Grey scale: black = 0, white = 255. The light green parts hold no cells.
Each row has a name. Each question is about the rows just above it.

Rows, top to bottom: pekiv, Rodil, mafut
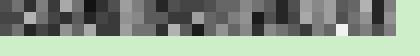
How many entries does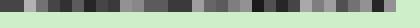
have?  33
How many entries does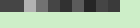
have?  10

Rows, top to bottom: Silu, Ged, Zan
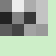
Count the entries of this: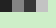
4
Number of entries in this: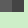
2

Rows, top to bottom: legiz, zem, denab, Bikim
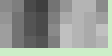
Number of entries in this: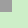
1
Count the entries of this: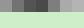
7
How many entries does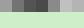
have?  7

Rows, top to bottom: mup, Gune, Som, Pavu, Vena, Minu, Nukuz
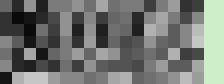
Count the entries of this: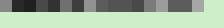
17
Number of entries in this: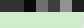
7
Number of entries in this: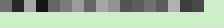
17
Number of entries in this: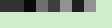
8
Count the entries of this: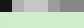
7

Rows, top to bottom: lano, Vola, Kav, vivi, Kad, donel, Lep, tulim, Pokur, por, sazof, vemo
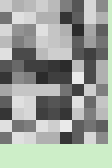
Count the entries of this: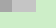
3
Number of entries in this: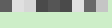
9
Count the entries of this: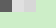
3
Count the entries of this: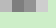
4

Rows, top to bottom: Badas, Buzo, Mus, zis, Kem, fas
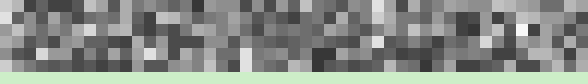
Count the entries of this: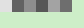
6
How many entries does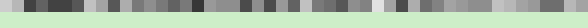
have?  49
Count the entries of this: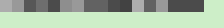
17

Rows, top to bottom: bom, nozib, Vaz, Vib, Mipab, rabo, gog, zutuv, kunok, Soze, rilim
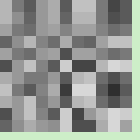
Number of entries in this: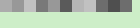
11
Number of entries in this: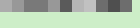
11
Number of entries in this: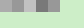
5
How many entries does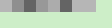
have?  8
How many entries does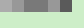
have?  6

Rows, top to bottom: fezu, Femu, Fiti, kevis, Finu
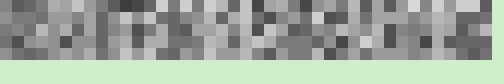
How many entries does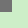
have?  1
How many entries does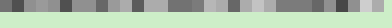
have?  32
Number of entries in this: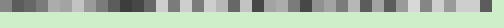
41
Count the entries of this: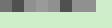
8
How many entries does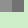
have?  2
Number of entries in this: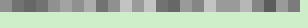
25

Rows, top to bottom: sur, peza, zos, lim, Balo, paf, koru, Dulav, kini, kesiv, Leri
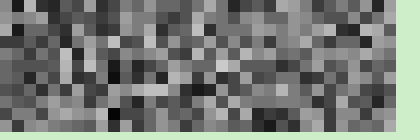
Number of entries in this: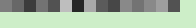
15
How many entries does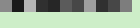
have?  11
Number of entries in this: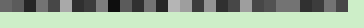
29
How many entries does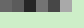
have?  6
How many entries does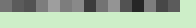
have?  15
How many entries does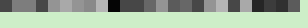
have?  25
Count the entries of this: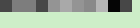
11

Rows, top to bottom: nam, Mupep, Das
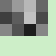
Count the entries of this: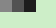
3
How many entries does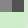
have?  2
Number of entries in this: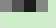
4
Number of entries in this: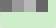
4
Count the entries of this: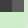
2
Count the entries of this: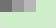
3
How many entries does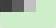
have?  3

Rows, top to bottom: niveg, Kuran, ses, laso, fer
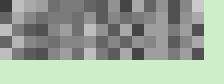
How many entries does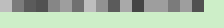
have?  17
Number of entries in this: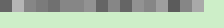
17

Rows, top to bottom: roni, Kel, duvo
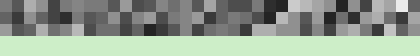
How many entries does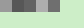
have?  5
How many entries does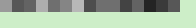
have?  15
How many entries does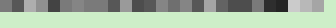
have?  27

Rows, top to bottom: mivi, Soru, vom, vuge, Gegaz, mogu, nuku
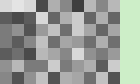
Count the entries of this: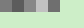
5
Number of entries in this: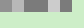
6
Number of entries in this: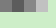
4
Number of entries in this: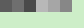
6
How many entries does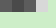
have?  4

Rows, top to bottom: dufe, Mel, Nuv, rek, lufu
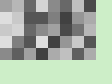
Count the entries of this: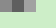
3
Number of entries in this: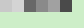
6
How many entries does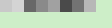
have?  8
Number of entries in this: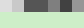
7
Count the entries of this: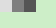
3
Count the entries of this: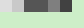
6
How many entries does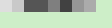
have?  8

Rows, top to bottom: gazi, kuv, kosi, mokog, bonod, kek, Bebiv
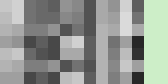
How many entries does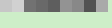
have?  9
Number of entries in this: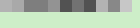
11
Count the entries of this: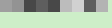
9
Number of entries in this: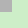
1
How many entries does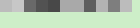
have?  11
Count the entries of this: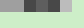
6
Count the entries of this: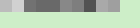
10

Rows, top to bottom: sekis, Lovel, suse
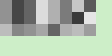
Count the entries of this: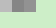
3
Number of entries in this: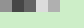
5
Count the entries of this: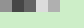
5
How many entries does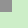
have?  1
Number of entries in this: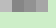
4
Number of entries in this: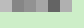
6
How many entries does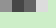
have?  4

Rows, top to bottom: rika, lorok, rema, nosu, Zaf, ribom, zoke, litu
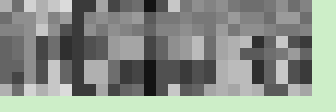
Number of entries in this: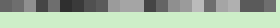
23
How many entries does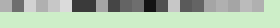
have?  22
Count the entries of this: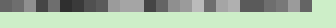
26
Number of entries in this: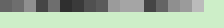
17
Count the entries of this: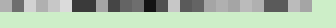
26
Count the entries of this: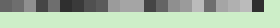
22

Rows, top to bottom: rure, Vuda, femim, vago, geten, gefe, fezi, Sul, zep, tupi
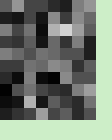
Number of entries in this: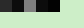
5
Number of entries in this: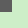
1
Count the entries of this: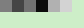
6

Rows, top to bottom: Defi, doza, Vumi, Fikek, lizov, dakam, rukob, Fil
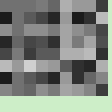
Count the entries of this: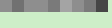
9
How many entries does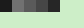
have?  5
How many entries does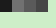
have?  4
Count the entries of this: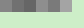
6
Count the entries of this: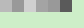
6
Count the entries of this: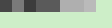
8

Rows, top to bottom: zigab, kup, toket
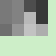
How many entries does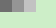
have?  3
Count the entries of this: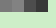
4
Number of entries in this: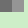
2
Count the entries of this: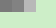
3
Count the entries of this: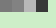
4
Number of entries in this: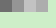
4

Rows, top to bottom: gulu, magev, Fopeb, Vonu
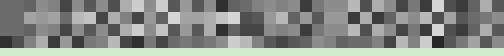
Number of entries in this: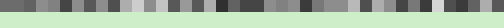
42
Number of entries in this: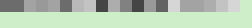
20
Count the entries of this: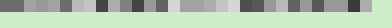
31
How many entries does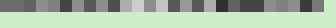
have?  27

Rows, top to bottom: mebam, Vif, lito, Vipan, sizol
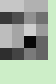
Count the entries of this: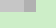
3
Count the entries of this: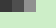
3
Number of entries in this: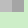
2
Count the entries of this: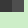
2
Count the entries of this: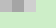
3

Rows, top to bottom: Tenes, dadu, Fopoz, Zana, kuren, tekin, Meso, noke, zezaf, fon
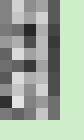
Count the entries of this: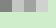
4
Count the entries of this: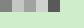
5

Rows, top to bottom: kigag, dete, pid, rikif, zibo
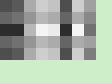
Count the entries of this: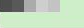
5
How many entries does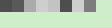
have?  8
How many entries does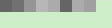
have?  8
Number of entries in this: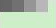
4
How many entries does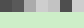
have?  7

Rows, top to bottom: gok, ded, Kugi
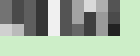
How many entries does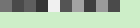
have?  10
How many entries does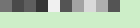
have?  10
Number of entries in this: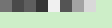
8

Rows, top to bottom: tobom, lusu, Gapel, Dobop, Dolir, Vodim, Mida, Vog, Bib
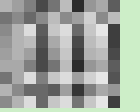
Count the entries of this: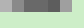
6
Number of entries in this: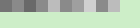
10
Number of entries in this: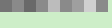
9
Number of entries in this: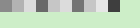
10
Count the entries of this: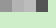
4
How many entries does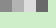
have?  4
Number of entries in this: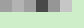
6

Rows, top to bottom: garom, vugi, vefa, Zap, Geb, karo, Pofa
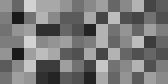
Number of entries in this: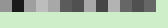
13
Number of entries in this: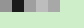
5
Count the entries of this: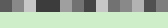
14
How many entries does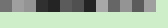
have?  13
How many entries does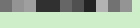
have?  11

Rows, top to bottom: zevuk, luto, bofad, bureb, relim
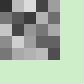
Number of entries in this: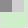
2
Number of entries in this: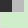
2
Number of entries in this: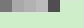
5
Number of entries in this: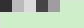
5

